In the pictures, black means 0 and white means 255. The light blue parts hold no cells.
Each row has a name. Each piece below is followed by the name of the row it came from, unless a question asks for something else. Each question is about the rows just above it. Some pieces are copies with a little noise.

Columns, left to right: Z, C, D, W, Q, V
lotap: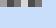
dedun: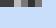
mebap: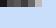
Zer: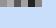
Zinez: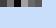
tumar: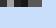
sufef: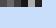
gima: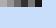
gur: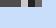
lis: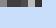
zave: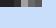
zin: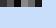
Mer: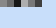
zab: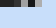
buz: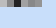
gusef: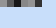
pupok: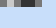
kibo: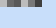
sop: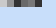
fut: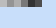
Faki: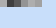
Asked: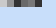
sop
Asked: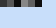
zin
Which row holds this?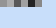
Zer
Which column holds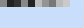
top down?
Z

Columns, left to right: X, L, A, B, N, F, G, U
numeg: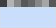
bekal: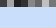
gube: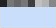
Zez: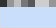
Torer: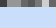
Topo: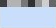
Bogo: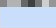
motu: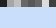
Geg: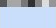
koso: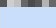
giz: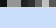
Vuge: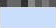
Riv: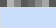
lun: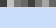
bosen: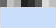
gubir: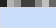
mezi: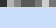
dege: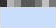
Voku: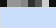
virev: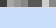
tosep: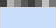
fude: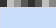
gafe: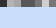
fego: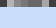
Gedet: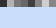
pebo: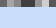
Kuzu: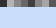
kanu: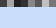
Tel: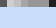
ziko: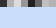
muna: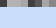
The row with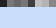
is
gube
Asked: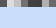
koso
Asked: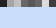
motu
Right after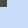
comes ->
| 88 |
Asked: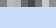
Bogo
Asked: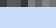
Vuge
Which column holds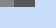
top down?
B

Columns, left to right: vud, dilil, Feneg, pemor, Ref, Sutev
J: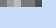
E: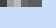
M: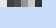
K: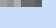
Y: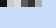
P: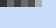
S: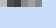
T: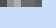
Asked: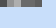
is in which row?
T
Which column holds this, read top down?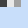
vud
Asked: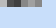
S

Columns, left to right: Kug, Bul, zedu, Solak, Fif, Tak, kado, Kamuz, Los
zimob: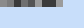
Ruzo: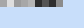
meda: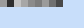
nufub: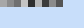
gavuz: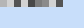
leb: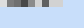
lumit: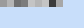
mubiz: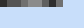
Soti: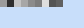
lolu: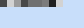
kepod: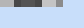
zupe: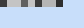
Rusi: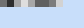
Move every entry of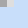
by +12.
| 179 | 234 |
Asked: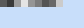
Rusi

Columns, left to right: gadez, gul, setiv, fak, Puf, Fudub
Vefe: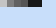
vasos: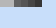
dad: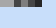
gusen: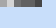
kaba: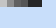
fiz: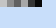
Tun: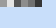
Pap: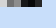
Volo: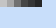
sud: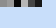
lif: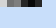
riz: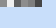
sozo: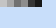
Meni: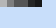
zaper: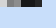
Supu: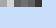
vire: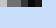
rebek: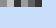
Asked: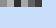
rebek
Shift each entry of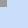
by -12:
| 143 |
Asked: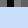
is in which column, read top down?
setiv
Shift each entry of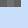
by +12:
| 109 | 125 | 109 |

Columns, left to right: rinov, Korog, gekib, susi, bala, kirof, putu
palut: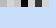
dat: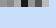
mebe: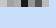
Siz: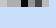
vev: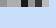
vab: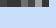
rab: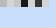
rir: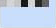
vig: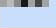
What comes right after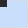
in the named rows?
| 98 |
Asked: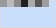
vig
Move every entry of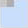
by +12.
| 210 | 186 |
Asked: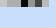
Siz
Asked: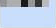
vev
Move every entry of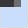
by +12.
|  66 |  66 | 122 |

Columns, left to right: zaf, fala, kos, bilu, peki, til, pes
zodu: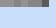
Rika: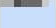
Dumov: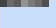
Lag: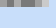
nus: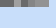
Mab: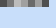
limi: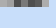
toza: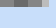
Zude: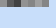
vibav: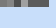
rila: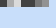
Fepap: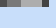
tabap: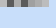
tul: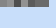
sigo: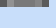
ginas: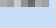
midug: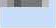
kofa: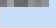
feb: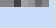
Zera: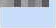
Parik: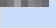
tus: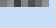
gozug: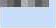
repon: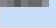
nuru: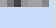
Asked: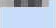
limi
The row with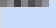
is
tus
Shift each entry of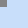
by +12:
| 145 |

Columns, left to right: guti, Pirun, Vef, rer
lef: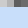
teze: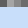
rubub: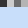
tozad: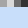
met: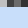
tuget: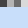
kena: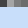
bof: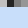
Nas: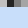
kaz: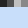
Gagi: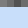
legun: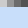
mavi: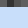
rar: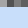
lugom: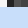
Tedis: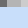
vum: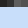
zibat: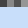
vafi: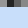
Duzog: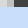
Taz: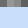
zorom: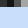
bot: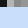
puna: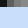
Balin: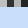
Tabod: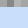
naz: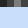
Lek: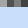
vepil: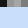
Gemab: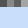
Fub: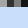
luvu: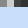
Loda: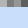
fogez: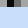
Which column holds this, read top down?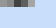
rer
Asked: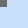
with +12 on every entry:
| 120 |

